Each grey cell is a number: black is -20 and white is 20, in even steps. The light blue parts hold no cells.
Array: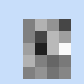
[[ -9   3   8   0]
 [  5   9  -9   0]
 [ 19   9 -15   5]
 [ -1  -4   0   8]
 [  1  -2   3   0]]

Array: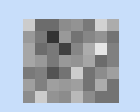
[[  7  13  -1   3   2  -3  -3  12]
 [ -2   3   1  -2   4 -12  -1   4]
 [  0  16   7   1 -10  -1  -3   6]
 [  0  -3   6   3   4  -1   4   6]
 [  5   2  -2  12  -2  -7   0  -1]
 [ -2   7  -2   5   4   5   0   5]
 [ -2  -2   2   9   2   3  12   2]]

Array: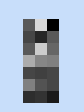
[[-20  14  -6]
 [ -6 -14  -9]
 [ -4  12  -6]
 [  0   1   7]
 [ -9 -10  -9]
 [ -9  -7   0]
 [-16 -12 -13]]

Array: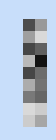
[[  4  -8]
 [ 14   5]
 [ -5  -9]
 [-17   9]
 [ -3  -9]
 [ -2   7]
 [ -4  -1]
 [ 12  14]
 [  6  12]]

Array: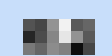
[[ -4  -6  18   3  -9  -7]
 [ -6   3  16   1  -8 -14]
 [ -9 -18   0   2  -4  -1]]

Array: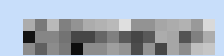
[[ 14   4   8   7   6   3   3  15   9   8   7   3   0   9  -1   7]
 [  7   0  -7   6   7  -6  -9  -6   0  -4  -9  -9  -2   1   1 -17]
 [ 11  10   2   6  -9   3  -8   3   5   2   2 -18  -1   2  -5   2]]

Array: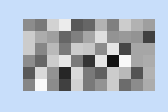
[[  5   8  12   0   8  -4  -6  17  13  -1   2]
 [-10   3   4   3  15   6   0  -4   5   7  12]
 [  6   6  -9  16   2  11  12  -1   9   1  12]
 [  7   6  19 -17  16 -12  -1  16  12  -4   2]
 [  8  -7   9  12  -5  -1  14 -14   3  14  -6]
 [  7   2  -3  12   3  -1  13 -10   2  19   1]]

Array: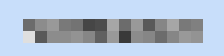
[[  0  -1   6   1  -6   4  -3   6  -8  -9  -2  -1   4   2  -3]
 [  3   4   1  -3   1   2 -11   4  -5   1   3   2   2  -6  15]]

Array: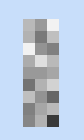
[[ 18   4   9]
 [ 10  -1   8]
 [  0   3  18]
 [  9  15   7]
 [  6   4   4]
 [ 13   8  -2]
 [ -4   3  10]
 [  9   6   0]
 [-11   8   1]]
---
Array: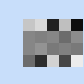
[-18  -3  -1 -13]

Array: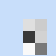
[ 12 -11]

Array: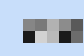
[ -6 -16]

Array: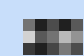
[-6  9 -9]

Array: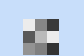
[-11   9   3]

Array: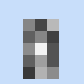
[9 1 2]

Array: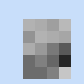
[ 9  7  4 -3]

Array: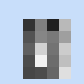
[ 9 -1 13 -8]

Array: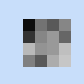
[1 4 3 0]
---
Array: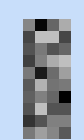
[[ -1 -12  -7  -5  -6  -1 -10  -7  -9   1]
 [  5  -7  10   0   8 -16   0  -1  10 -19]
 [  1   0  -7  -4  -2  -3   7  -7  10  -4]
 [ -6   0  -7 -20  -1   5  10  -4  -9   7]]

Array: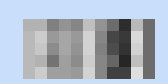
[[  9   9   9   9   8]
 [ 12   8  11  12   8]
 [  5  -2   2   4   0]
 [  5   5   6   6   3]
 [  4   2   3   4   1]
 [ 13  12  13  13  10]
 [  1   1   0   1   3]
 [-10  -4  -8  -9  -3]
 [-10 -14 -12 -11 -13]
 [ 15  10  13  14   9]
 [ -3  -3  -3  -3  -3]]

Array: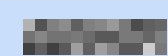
[[-10  -2   8]
 [ -5   1  -7]
 [-10  -2   0]
 [ -6  -2   2]
 [  5  -1  -5]
 [ -5  -3   0]
 [  5  -6   1]
 [  1  -6   4]
 [ -6  -1  -1]
 [ -6  -1  -8]
 [ 12  -4  -5]
 [ -1   0  -4]]

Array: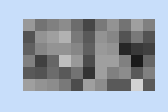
[[  5  -6   0  -5  -7   4]
 [  3  -7 -10   1   3  -2]
 [  2  -3  -4   3   5   0]
 [ -1  -6  10   3   8   2]
 [ -8  -2   4   1  -1  -3]
 [  5 -12  -8  -5  -6  -9]
 [  2   5   5   4   3  -1]
 [ -6   0   5   3   1   3]
 [ -6   2   0 -14  -7  -2]
 [ 13  -6 -16 -11  -1   5]
 [ -6   0  -4 -10  -7   0]]

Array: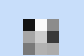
[[ -1   6 -17]
 [  8  12  19]
 [  7 -11   2]]

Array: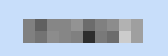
[[  0   0]
 [ -2  -5]
 [  2   1]
 [  1   1]
 [  0   3]
 [-13  -3]
 [ -1   0]
 [ -3   2]
 [ 12   8]
 [  5   5]]
